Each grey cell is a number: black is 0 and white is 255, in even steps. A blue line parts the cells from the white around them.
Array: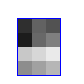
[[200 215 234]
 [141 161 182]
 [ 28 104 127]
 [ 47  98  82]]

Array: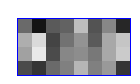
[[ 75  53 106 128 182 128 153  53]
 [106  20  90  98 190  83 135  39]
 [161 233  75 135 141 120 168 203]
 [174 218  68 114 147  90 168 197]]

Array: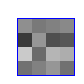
[[202 107 181 173]
 [113 129 150 113]
 [143 121 129 137]
 [ 58 150  79  87]]

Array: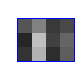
[[ 38 191  65 101]
 [ 85 129  57  72]
 [ 51 178  45  93]]

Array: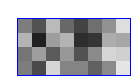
[[125  74 214 132 132  96 138 229]
 [125  82 186 104  67 111 146 222]
 [180  32 158 180  46  53 172 166]
 [117 158  90 152  82 138 214 208]]

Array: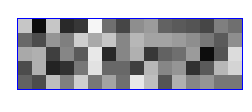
[[198  13 198  41  55 246 111  70 142 155  98  90  84  70 127 111]
 [ 98  76 190 127 206 119 163 111 232 190  84 176 134 149 119 119]
 [104  76 149 127 206 169 198 134 183 163 163 155 142 119  90 142]
 [169 176  63 134  90 232  41 134 176  55  98 111 155  13  84 220]
 [ 76 176  35  49 119 226 104 104  63 183 134 149  49  90 183 212]]

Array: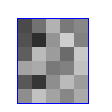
[[ 74 114 178 121 135]
 [142 193 163 135 170]
 [ 94 186 156 107 200]
 [ 81  46 148 206 129]
 [ 88  54 142 186 156]
 [163 170 121 129 193]]
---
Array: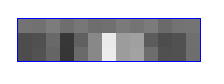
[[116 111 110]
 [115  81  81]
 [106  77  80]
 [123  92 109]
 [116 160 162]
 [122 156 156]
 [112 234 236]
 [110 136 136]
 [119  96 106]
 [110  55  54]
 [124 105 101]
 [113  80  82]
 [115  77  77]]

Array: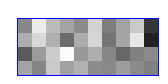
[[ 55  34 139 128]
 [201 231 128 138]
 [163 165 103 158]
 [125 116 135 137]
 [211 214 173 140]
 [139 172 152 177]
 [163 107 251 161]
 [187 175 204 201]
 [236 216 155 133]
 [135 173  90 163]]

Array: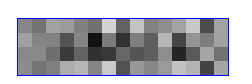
[[163 162 114 166]
 [ 77 126 166  68]
 [200 148  89 179]
 [163  68  37 194]
 [141 182 141 154]
 [130  95  94 135]
 [195 126  84 151]
 [ 98  49 103  82]
 [212 123  56 201]
 [113  18  49 133]
 [129 133  99 181]
 [156  83  58 172]
 [161 130 111 127]
 [114 132 138 116]
 [134 160 136 140]]

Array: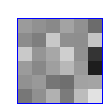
[[108 196  52  29 164 226]
 [145 142 144 154 162 188]
 [163 143 207 184 111 123]
 [137 200 167 159 118 177]
 [145 126 149 136 153 144]
 [155 140 201 155 145 119]]

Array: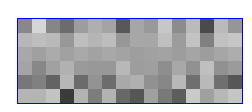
[[150 198 173 155  87 197]
 [186 193 166 145 111 183]
 [ 74 128 157 191 185 160]
 [187 195 165 145 111 202]
 [140 156 157 168 184  93]
 [199 192 163 142 135 121]
 [153 167 161 159 145 160]
 [166 167 158 157 176  86]
 [ 88 151 163 184 169 104]
 [164 189 168 152 108 179]
 [175 181 162 152 147 125]
 [157 190 169 154 107 179]
 [108 152 161 177 183  59]
 [134 185 171 161  99 195]
 [214 190 160 136 128 180]
 [136 183 168 164 119 181]]

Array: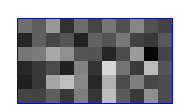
[[ 67  88  68  85  76  77]
 [ 81  56   7 187  71 143]
 [134  65 155  58 125  56]
 [ 80 120  75 115  76  91]
 [117  83  38 214 177 189]
 [ 69  99  83  52  39  54]
 [108  34  85 131 135 125]
 [ 48  86 144  34 191  56]
 [152  70 168  75 165  94]
 [ 93  96 124  57  56  67]
 [111  38 117  40  32  68]]

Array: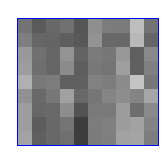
[[115 102 137 128 119 166 138 131 125]
 [190 184  95  96 196 132 109 162 164]
 [123 104 152 159 139 141 156 156 162]
 [124 105 119 116 125 133 121 128 127]
 [143 147 123 120 129 118 121 124 123]
 [ 86  88  99  94  96 104  82  61  62]
 [113  94 147 139  95 161 141 116 111]
 [104 101 102 102 124 119 105 104 104]
 [ 90 102 112 110 120 105 103  93  95]
 [115 127 153 157 176 145 157 158 163]]

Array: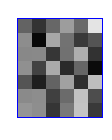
[[228  84  50  11 190  77  57]
 [105  57 174 102  46 194 196]
 [157 114 113  42 161 107 121]
 [103 167  54 170  99  64  53]
 [ 51   9 137  66  30 141 142]
 [ 99 141 136 144  84 138 149]]
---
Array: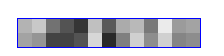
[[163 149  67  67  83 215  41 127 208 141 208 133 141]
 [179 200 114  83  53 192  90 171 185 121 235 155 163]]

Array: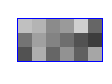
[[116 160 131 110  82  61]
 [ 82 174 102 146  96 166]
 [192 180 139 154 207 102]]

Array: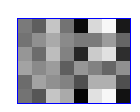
[[115  86 197 170   4 225 247  18]
 [122  94 197 115  11 217 247  25]
 [150 108 189 130  38 203 225  46]
 [163 138 156  94 150 130 102 144]
 [115 144 170 138 122 122 156 102]
 [108 163 144 130  79 176 176  79]]

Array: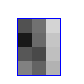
[[ 87  73 191]
 [129  99 178]
 [ 25 106 197]
 [ 81 113 212]]

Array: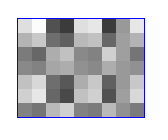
[[123 103 173 193 137 130 208 159 117]
 [130 117 185 208 130 123 185 145 123]
 [137 130 166 173 145 137 173 153 145]
 [179 200 110  96 185 193 103 159 179]
 [193 216 110  88 173 200  96 153 200]
 [208 231 103  73 193 208  81 159 216]
 [223 252  81  59 223 231  59 153 231]]

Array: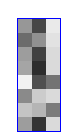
[[165  45 218]
 [157  52 218]
 [157  65 218]
 [151  71 234]
 [242  79 115]
 [108 145 226]
 [196 181 123]
 [138 204 218]]

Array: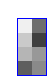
[[202  63]
 [240 110]
 [ 94 138]
 [181 152]]

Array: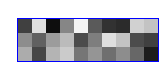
[[172  70 180 203 118 149 111 141 103  28]
 [141  97 156 187  76 126 223 195  76  64]
 [ 64 223  14 134 244  90  50  43 209 195]]
